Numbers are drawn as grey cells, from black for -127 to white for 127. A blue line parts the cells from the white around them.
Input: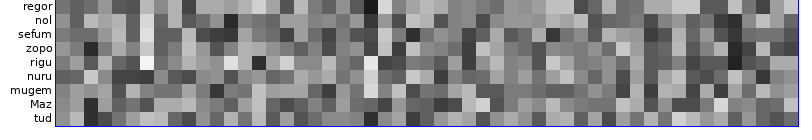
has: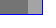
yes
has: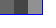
no

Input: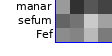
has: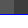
no
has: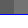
no

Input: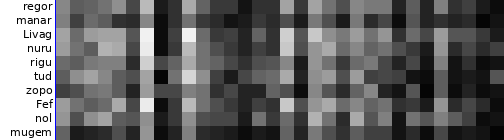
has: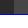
yes
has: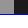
no
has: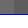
yes
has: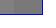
no
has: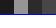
yes
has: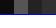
yes
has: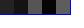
yes

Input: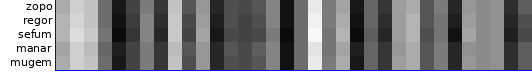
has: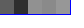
no
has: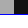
yes
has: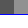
no
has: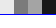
yes
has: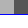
yes
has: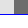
no

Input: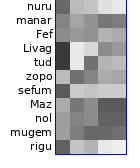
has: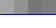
yes
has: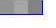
no
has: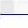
no
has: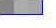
yes
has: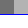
yes
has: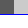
yes

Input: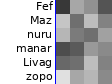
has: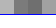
yes
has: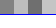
no
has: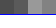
no
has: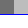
yes
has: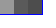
no
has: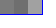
yes

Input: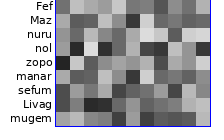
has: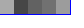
yes
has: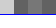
no
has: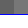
no

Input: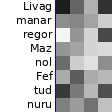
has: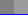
yes
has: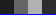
no

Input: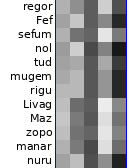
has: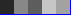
no
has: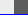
no
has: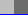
yes

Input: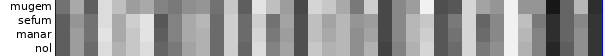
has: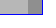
no
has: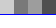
no

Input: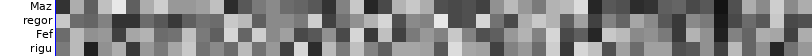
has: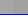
yes
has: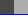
yes
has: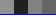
yes
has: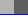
yes
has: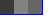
no
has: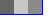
no
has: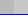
no

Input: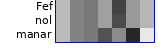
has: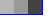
no
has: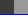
no
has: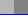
no
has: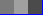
yes
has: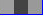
yes
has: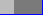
no

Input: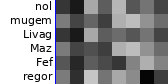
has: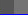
yes
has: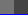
yes

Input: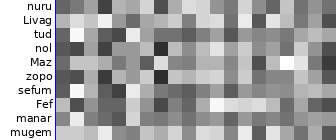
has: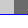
no
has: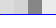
yes
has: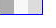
yes
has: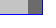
no

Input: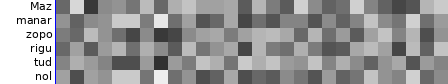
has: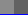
yes
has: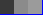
no
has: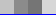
no
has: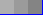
yes
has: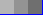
no
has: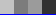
no
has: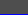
yes

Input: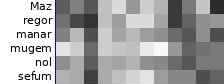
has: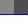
yes
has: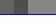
no
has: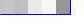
yes

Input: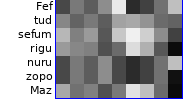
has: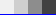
yes
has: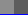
no
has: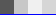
no
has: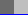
no
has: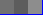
no

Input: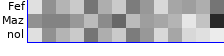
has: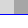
yes
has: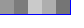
no
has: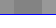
yes

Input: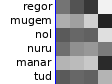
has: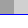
yes
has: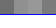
yes
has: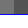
yes

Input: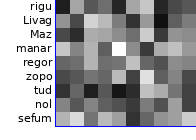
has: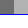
yes
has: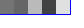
yes
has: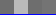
no
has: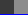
no
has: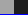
no
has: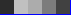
no

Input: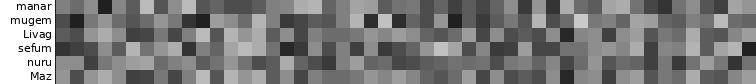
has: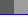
no
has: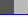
no
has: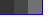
no

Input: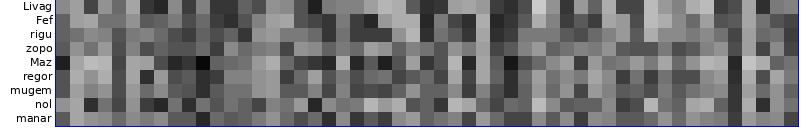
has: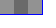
yes
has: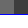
yes
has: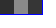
yes
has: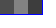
no
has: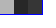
no
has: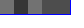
no

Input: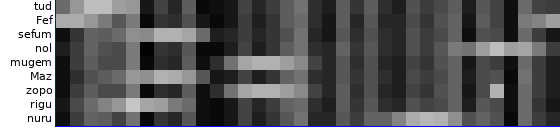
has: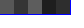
no
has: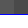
yes

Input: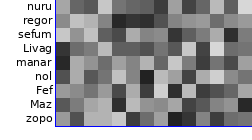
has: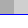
yes
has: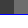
yes

